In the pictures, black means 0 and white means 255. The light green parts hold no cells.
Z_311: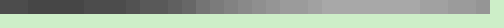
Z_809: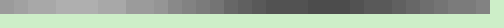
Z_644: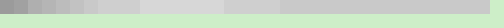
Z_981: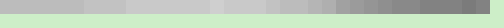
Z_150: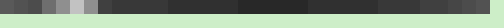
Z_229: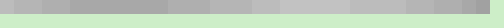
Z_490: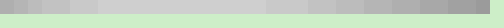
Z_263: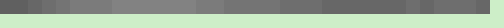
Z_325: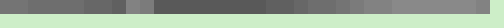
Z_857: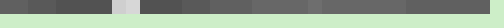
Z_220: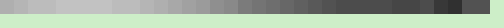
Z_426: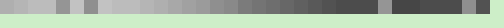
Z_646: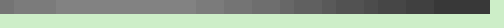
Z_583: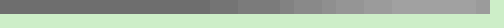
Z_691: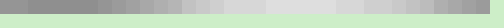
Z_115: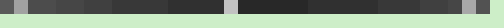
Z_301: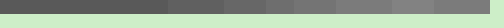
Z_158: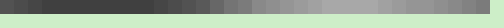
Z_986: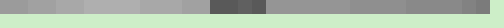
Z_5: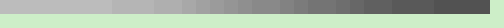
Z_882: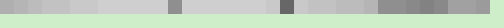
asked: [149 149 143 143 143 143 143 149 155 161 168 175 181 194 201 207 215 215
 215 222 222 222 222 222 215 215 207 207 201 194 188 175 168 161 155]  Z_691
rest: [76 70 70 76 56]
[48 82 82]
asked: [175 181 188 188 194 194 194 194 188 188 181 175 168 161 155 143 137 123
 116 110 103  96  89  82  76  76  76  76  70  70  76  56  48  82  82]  Z_220
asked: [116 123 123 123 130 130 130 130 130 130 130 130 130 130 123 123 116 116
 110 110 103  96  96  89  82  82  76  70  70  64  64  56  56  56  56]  Z_646
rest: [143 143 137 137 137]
[137 130 123]
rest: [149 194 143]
[194 188 188 181 175 168 161 155 143 137 123 116 110 103  96  89  82  76
  76  76 149  70  70  76  76  76 143  82]
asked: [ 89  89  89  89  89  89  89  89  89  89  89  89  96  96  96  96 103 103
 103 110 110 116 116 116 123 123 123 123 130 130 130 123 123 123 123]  Z_301

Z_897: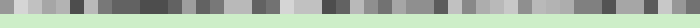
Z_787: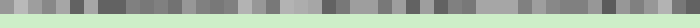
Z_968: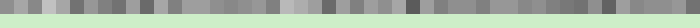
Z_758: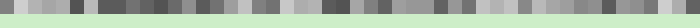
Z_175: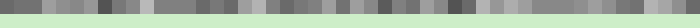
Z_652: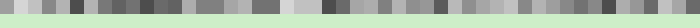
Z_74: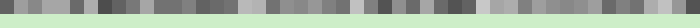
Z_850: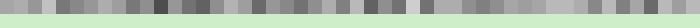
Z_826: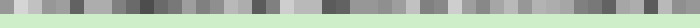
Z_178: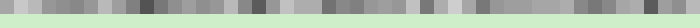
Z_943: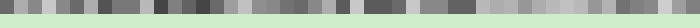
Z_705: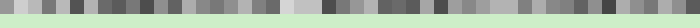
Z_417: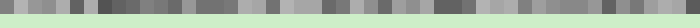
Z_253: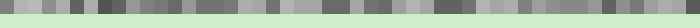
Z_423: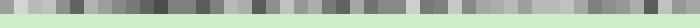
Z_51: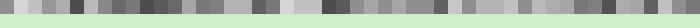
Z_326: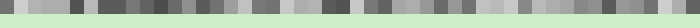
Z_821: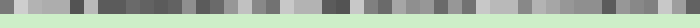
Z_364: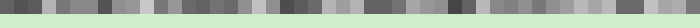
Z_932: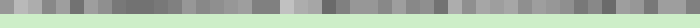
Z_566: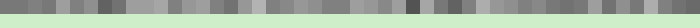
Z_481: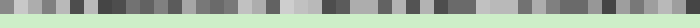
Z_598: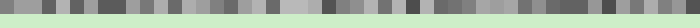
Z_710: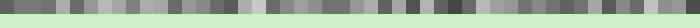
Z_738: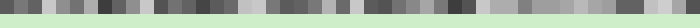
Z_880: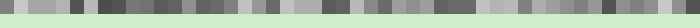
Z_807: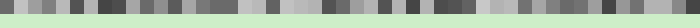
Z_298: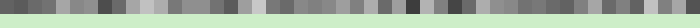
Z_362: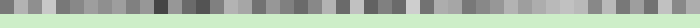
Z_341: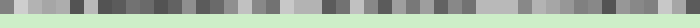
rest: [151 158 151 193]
[120 173 206 166 120 151 158 158 166 166 173 136 120 136 166 173  91 158
 143 185]
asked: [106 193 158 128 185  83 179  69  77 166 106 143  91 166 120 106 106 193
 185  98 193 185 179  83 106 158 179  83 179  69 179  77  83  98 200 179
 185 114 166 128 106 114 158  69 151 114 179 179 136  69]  Z_807
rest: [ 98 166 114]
[136 136 206 120 128 200 136 166 173 185 158 185 185 193 166 128 143 151
 173  91 193 151 166]
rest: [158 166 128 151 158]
[128 114 151 179 128 136 151 143 128 128 158 151 136 158  83 166 120  98
 128 173 151 143 128 136 120 114 120 158 114 143 120 173 128 114 106]
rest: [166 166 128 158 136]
[128 128 151  91 151 128 151 179 120  98]
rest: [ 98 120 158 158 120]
[158  98 158  98 128 120 166 166 166 128 158 136 128 128 151  91 151 128
 151 179 120  98]

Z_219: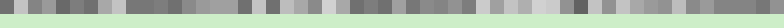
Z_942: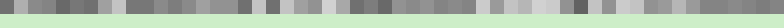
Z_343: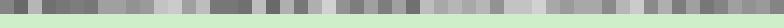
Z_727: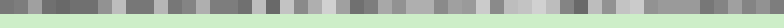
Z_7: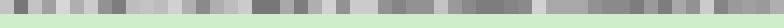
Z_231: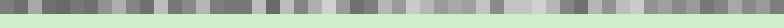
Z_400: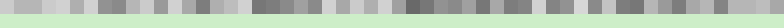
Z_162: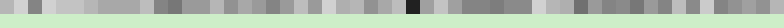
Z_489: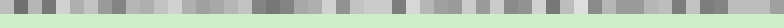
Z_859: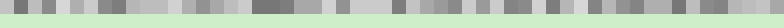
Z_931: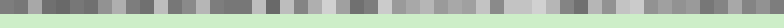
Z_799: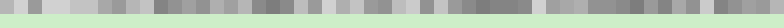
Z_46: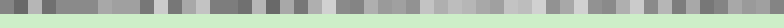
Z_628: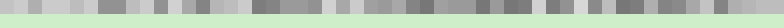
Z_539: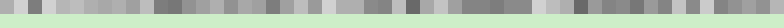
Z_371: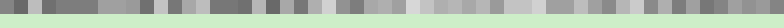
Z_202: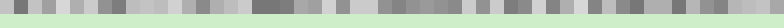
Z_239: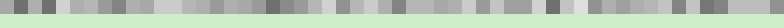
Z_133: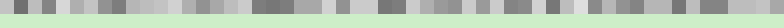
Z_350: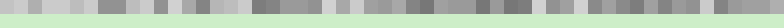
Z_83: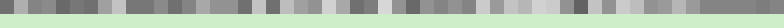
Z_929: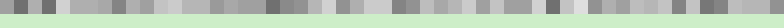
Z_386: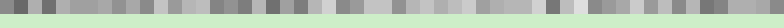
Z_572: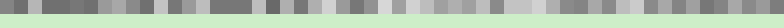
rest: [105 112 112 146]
[189 119 119 182 119 132 175 125 125 112 189 105 195 138 175 209 160 112
 125 168 146 175 175 138 160 154 203 138 189 195 209 189 132 105 189 146
 195 203 146 154 154 154 119 132 160 132 146 125]
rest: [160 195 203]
[182 182 154 168 160 160 112 138 146 182 209 146 175 203 203 132 146 189
 168 182 203 160 195 160 160 209 112 195 222 146 175 160 189 182 195 132
 195 119 132 189 182 182 146]
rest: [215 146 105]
[146 132 146 132 203 154 195 182 209 203 146  98 195 146 203 189 146 154
 182 154 132 132 132 132 125 132]

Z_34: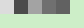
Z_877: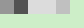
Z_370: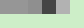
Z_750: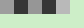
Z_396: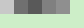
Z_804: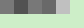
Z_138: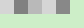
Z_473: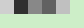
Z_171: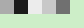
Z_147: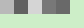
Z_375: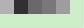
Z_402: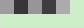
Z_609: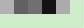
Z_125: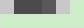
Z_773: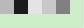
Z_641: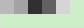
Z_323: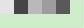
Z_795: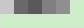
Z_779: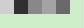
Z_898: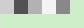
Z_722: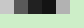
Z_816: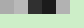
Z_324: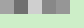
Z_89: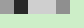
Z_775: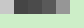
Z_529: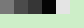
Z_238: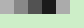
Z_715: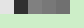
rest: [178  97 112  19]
[171]
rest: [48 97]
[213]
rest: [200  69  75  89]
[150]
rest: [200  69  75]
[ 89 150]
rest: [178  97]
[112  19 171]
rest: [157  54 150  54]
[185]

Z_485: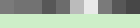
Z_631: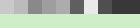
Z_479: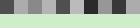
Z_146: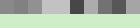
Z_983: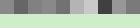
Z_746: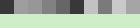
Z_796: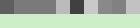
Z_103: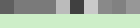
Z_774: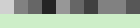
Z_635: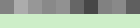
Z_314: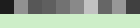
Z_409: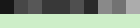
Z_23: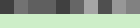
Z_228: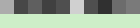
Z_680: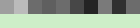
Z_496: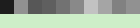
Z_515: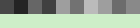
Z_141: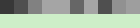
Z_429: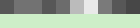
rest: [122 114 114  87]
[108 187 233 122  87  71]
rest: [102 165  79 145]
[158]
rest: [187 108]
[ 95 108  71  36 122  48 108]
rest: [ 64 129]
[129  87]
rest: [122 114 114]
[ 87 108 187 233 122  87  71]
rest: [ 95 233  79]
[56 56]

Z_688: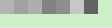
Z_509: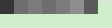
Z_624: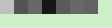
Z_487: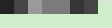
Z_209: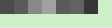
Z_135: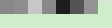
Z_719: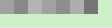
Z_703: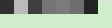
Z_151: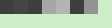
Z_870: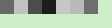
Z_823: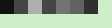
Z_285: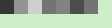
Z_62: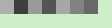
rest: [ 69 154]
[123 123  54  69]
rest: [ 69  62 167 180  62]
[148]
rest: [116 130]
[ 76 116]
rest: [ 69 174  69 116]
[98 48]

